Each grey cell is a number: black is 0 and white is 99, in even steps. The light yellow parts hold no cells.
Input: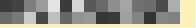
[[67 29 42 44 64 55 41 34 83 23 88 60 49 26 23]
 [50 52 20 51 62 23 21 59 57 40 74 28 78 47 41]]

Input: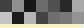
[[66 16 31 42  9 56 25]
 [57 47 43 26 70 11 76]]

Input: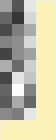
[[89 33 63]
 [83 21 40]
 [66 49 29]
 [84 55 51]
 [62 55 26]
 [80 41 67]
 [76 88 27]
 [50 98 39]
 [40 66 35]
 [89 48 53]]

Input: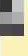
[[76 20]
 [67 60]
 [27 29]]

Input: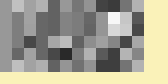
[[69 45 23 26 57 46 59 38 69 63 75 59]
 [34 77 96 58 40 48 51 38 40 63 49 59]
 [28 79 84 58 39 48 51 38 40 62 49 59]
 [65 27 52 62 55 38 73 65 40 28 49 59]
 [52 70 24 35 69 48 16 28 40 63 40 59]
 [69 45 24 24 57 44 58 38 68 63 74 59]]

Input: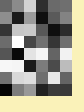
[[43 41 18 82 54 40]
 [51 35  6 60 10 55]
 [17  6 34 78 77 20]
 [43 21 44 27 99 42]
 [94 39 95 88  3 33]
 [73 29 48 10 95 96]
 [39 90 43 86 84 44]
 [22 23 13 59 48  2]]

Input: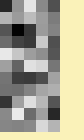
[[31 53 89 57 15]
 [48 61 73 60 70]
 [51 60 21  1 33]
 [31 78 22 26 42]
 [33 55 61 77 90]
 [46 83 87 39 62]
 [63 30 23 24 45]
 [68 64 51 43 44]
 [33 71 86 62 20]
 [15 62 42 91 53]
 [70 84 53 51 52]]

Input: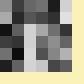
[[81 11 44 40 24 56]
 [87 19 27 33 16 66]
 [20 43 65 81 37  7]
 [39 55 42 81 20 24]
 [69 52 31 83  5 44]
 [36 27 77 82 38 12]]
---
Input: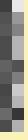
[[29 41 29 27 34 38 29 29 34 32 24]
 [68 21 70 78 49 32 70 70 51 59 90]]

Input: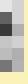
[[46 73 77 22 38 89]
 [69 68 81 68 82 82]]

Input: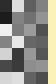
[[83 28 82 51 93 11 17]
 [86 23 22 90 48 51 86]
 [38 55 59 40 60 44 37]
 [30 57 33 38 31 57 50]]

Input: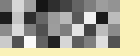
[[79 54 11 49]
 [32 85 76 83]
 [97 49 18 62]
 [38 31 40  8]
 [13 61 60 18]
 [83 49 72 26]
 [36 88 34 39]
 [49 26 93 49]
 [86 73 10 61]
 [32 54 73 57]]

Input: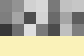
[[21 49 51]
 [43 64 57]
 [86 30 81]
 [47 82 84]
 [29 41 47]
 [74 64 75]
 [49 36 77]]

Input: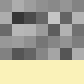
[[50 59 41 67 57]
 [33 61 71 21 67]
 [39 56 70 29 61]
 [52 46 60 40 56]
 [64 52 36 77 53]
 [33 57 69 39 58]
 [67 49 44 70 51]]

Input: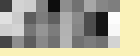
[[27 80 87 24]
 [55 82 79 82]
 [36 46 36 80]
 [53 58 48 50]
 [44 48 37  5]
 [70 69 67 55]
 [44 52 54 44]
 [48 30 30 65]
 [44  8  8 52]
 [82 96 98 49]]
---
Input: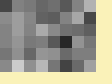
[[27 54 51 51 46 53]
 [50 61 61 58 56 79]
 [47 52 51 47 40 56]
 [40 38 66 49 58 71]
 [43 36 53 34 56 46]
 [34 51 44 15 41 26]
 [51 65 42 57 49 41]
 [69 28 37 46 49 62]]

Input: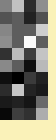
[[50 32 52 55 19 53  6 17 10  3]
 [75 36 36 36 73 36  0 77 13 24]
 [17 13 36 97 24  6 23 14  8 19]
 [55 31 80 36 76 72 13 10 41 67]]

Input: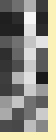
[[33 12 13 34 18 20 24 23 59 66 29]
 [43 17 13 44 40 30 70 33 76 31 28]
 [68 95 87 76 86 78 87 78 44 44 73]
 [23 14 17 88 35 34 10 60 35 79 52]]

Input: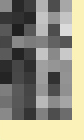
[[54 21 34 27 35 17 14 49 44 53]
 [16 19 12 53 14 27 28 35 34 33]
 [24 15 34 48 24 18 22 27 28 20]
 [69 76 73 50 76 62 61 58 72 50]
 [30 58 30 38 53 58 19 30 54 30]
 [65 76 85 33 78 56 57 56 64 42]]

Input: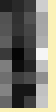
[[12 32 33 37 22 49 43 51 40]
 [16 19 20 14  2  5 24  8  8]
 [23 32 27 25 20 14 29  8 24]
 [80 64 65 68 95 75 55 75 77]]

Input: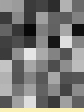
[[63 23 39 25 23 76 69 71 32]
 [60 53 21 30 56 34 33 46 62]
 [23 22  3 20 89 65 51 62 86]
 [26 62 49 55 66 50 34 38 34]
 [17 39 38  8 51 30 65 53 22]
 [69 36 65 86 32 55 32 26 62]
 [41 50  6 51 71 73 33 54 37]]
